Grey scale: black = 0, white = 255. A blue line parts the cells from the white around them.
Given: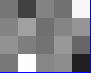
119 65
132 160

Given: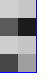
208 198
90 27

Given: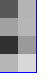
88 180
161 182

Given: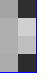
164 47
175 208

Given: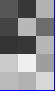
86 55
68 184

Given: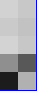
210 200
202 194

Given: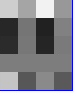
206 165
39 117
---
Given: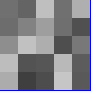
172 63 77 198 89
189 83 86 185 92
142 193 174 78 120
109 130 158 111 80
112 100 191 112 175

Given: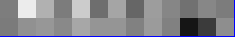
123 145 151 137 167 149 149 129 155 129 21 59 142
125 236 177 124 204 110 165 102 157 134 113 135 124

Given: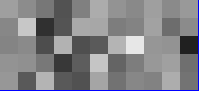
151 89 180 89 81 165 114 135 130 173 115
147 144 120 56 93 197 100 125 152 160 111
132 138 77 178 79 90 180 231 150 147 32
135 199 48 84 169 167 125 131 162 109 139
159 140 119 82 128 172 147 137 159 138 153

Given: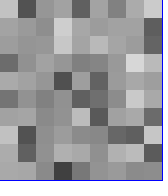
169 167 138 64 120 147 154 139 141
172 96 145 176 169 144 177 187 91
193 82 143 156 139 136 103 95 198
162 165 138 146 188 89 161 169 107
116 146 129 145 96 111 140 201 169
170 162 150 80 158 98 155 168 158
108 145 162 150 128 133 153 215 186
157 149 151 199 164 185 165 156 100
163 154 142 206 167 156 162 162 94
194 82 150 162 96 163 129 171 203

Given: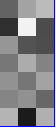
180 27 176
133 145 103
146 118 163
119 172 131
150 83 77
48 242 76
99 163 187

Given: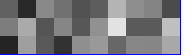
36 159 89 50 143 153 103 135 134 168
125 170 85 134 87 145 226 90 90 191
97 41 137 113 82 93 180 142 132 75

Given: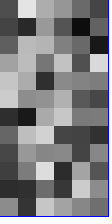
140 52 198 163 135 111
45 48 109 55 204 140
63 124 221 44 164 85
71 152 134 137 68 135
102 190 210 69 67 49
46 25 170 199 122 123
204 141 146 177 89 71
197 172 47 138 131 125
162 188 118 194 80 217
95 186 180 128 105 24
68 41 153 84 13 98
78 228 173 150 106 69
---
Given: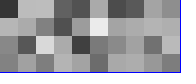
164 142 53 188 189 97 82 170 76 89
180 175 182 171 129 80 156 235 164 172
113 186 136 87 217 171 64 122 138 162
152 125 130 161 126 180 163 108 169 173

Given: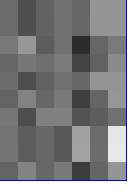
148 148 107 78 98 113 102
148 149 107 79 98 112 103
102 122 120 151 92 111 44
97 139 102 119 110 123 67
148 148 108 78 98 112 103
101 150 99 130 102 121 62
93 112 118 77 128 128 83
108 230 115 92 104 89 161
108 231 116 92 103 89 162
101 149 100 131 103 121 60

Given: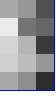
151 80 168
116 102 234
181 58 212
188 151 208
141 45 169

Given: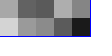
174 133 168 98 90
91 26 212 154 139

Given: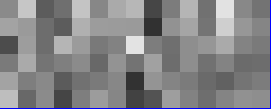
136 115 138 198 92 111 196 135 170 183 70 124 181 113 226
151 133 163 154 109 92 176 156 155 154 49 146 165 116 207
131 122 76 157 109 181 155 121 130 227 125 111 142 150 170
107 109 122 170 116 127 139 104 147 115 161 109 142 113 131
116 124 163 126 137 91 113 122 135 50 148 132 123 106 97
145 142 190 104 139 69 126 156 134 66 83 158 130 110 132

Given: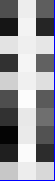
237 94 79
243 37 21
239 230 227
245 97 49
240 223 208
252 90 78
232 111 49
234 82 4
251 44 31
237 216 199

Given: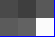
62 88 73
98 251 91
